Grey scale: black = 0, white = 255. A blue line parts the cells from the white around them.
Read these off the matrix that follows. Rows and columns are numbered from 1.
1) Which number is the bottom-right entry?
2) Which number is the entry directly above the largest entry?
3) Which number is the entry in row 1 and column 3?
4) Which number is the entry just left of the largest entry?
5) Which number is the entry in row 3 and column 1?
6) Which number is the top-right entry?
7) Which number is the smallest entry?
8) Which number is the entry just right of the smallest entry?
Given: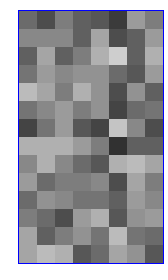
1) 87
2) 77
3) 125
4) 176
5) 96
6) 125
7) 49
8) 96

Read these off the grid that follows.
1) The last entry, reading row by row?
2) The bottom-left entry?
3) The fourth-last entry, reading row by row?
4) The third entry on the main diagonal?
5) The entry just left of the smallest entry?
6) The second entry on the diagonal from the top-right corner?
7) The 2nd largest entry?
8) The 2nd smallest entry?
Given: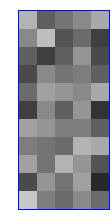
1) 107
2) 199
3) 125
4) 95
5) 160
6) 107
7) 190
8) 51

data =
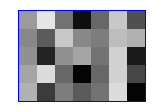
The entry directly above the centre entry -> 136
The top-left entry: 155
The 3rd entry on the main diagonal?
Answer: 145
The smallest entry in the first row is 15
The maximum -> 230
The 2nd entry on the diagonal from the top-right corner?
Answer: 189
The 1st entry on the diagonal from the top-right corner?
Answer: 80
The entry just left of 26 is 209
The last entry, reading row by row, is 4
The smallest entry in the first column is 136

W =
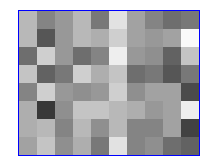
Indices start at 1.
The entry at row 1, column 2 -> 132
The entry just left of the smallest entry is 174
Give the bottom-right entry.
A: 98
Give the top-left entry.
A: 184
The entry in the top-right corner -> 120
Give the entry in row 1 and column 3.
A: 152
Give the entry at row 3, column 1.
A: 110
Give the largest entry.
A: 250
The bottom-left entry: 162
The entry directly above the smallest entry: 207
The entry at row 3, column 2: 207
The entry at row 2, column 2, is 86

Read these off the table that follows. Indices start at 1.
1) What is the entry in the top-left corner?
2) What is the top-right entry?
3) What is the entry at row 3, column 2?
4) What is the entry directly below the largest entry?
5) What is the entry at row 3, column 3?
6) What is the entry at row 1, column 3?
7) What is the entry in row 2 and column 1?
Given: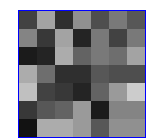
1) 66
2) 87
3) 36
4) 132
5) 172
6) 47
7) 132

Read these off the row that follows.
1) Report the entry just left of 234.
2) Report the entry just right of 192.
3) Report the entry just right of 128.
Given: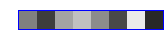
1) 73
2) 140
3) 61

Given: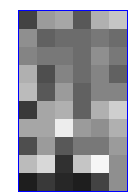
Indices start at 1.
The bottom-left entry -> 30
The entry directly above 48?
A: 88
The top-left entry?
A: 67
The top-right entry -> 197
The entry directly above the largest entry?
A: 120
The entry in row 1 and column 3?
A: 166
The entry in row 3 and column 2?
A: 120
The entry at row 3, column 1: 132
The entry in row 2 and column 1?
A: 143
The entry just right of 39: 30
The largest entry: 246
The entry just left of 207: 176
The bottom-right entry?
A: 143
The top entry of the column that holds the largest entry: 176
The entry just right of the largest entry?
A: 143
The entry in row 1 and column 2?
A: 155
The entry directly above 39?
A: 48

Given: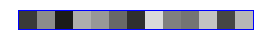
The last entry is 183
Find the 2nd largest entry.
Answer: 195
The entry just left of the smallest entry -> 140
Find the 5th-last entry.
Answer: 128

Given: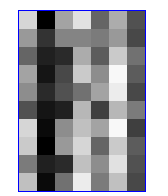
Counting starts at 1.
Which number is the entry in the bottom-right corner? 72
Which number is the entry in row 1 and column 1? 214
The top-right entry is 81
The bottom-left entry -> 192
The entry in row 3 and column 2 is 32
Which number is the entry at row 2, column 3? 132
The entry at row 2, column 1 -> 153
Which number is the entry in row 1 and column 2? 0
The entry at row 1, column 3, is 163
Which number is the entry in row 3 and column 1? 101
